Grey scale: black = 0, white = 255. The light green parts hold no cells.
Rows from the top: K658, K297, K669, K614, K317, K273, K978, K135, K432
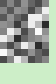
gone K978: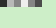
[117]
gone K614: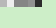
[59]
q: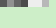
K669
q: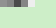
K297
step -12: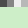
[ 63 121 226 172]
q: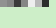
K614

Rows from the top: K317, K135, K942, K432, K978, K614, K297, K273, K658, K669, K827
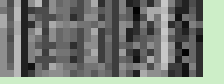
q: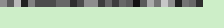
K658
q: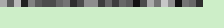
K942
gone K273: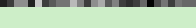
[156]
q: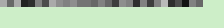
K432
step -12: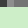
[ 49 130 104 104]

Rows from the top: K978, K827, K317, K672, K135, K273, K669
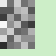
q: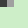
K317
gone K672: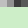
[247]
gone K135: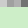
[100]
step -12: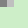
[117 179]
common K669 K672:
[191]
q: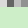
K273
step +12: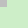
[203]

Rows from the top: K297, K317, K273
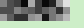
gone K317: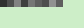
[106]
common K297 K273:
[159]

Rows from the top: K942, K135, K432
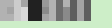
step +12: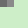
[120 150]
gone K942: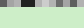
[152]

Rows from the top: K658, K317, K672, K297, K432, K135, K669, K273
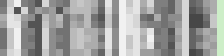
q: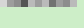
K672
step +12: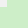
[253]
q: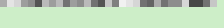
K672

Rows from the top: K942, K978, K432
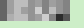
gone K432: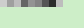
[174]
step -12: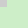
[193]
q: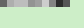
K432
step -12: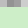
[177 135 147 193]

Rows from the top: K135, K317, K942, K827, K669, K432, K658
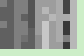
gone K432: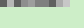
[112]
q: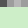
K317
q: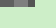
K317
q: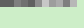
K432

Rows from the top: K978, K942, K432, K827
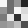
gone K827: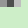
[161]
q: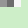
K942
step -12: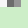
[234  96 137]
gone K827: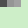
[191]
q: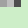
K827

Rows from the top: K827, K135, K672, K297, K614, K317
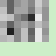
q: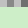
K317
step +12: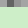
[176 111 160 176]
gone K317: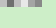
[180]
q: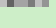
K135

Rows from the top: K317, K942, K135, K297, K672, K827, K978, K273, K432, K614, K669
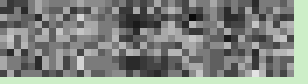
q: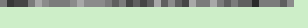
K317
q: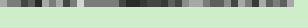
K614
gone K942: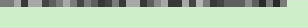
[152]
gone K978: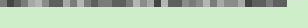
[82]
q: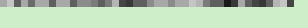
K827
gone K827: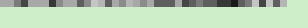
[107]

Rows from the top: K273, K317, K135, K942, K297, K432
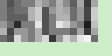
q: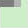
K273
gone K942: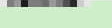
[191]
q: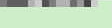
K135
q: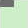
K317
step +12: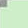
[164]
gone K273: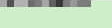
[139]

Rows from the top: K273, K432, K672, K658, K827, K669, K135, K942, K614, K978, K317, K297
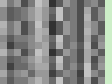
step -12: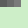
[ 80  94 110]
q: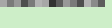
K827
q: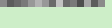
K432

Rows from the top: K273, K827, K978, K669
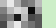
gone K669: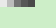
[141]
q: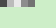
K669
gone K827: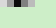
[202]
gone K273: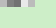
[171]

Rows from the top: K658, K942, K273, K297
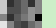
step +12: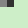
[144  61]
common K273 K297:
[132]
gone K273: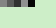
[119]
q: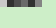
K658
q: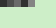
K658

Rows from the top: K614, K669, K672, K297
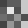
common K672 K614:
[93]
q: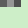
K672
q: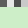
K669

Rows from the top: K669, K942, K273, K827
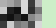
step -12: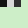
[  6 204  35]
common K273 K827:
[137]
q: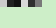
K942
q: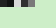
K942
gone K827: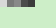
[203]
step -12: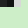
[ 21   6 204]
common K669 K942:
[216]

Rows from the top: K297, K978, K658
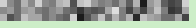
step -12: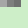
[154 114  99]
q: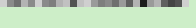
K297
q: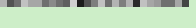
K658
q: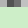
K658

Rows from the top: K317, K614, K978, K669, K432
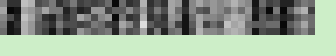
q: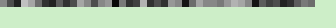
K978
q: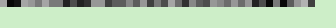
K614
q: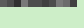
K669
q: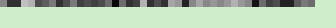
K317

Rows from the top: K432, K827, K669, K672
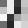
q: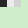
K672
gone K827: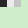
[181]
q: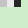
K827
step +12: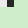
[247  51]
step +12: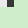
[247  67]
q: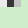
K432

